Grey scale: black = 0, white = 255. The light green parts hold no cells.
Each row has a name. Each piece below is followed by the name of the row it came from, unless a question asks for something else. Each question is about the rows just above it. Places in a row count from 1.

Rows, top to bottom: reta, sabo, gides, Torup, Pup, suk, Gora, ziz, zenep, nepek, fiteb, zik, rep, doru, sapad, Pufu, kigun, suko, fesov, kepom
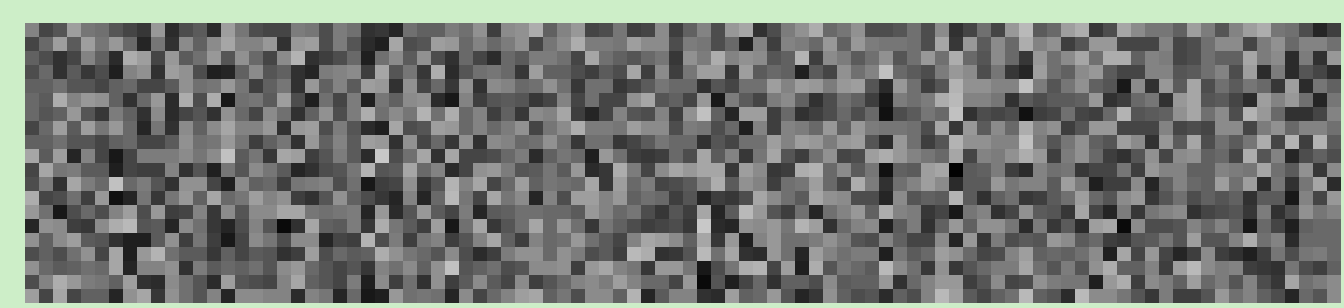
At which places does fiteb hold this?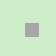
2 28 47 49 50 66 89
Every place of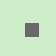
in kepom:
24 34 53 92

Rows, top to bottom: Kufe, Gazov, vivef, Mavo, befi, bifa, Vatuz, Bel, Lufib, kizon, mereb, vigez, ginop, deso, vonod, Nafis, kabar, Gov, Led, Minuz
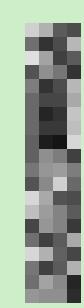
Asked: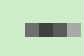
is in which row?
Nafis
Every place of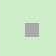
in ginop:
2

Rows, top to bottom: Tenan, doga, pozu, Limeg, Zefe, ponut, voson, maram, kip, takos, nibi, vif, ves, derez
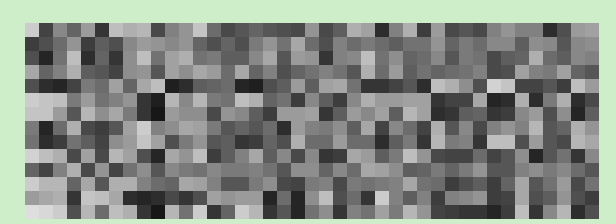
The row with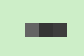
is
voson
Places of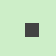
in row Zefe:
4 27 36 37
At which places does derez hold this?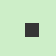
9 14 18 23 32 33 37
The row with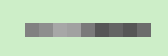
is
maram
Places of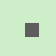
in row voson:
17 23 27 32 41

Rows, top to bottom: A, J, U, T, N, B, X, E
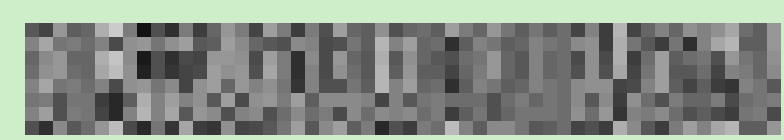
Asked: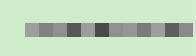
B
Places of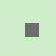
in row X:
19 21 25 29 39 41 47
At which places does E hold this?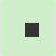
11 14
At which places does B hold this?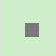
2 19 30 36 47 50 54
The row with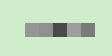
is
U

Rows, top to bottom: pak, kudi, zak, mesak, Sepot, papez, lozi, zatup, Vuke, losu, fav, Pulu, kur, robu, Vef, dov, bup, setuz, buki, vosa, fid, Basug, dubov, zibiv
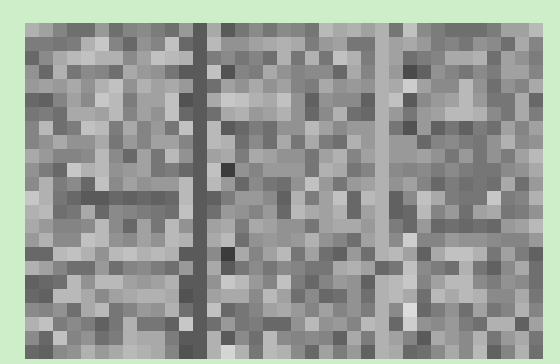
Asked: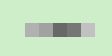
setuz
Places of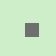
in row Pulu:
19 32 34 36
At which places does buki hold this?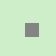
18 22 29
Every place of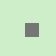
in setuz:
16 18 21 22 27 33
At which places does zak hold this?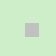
5 10 23
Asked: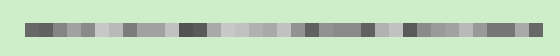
papez

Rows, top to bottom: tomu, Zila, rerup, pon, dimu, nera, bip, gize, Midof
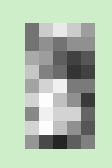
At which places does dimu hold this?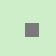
4 5
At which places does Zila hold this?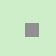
2 4 5
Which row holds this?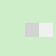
dimu
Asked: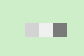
dimu
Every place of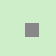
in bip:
1

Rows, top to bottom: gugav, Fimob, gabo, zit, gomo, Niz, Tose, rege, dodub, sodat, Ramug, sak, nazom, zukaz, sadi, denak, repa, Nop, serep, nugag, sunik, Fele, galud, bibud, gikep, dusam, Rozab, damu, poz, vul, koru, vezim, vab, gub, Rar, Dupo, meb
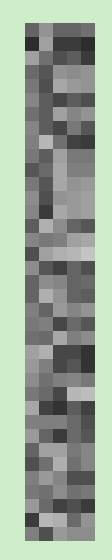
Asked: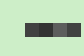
damu
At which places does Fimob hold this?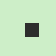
1 5
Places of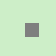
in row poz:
1 2 3
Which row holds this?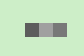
sodat

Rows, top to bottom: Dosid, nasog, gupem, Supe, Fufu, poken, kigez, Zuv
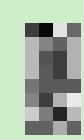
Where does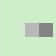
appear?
nasog
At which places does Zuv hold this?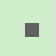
1 2 4
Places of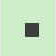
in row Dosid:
1
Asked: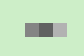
nasog
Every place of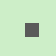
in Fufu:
2 3 4
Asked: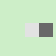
Dosid

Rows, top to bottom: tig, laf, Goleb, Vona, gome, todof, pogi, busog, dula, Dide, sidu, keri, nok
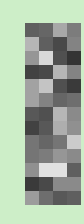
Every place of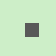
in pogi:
1
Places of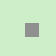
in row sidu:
1
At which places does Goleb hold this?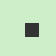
4

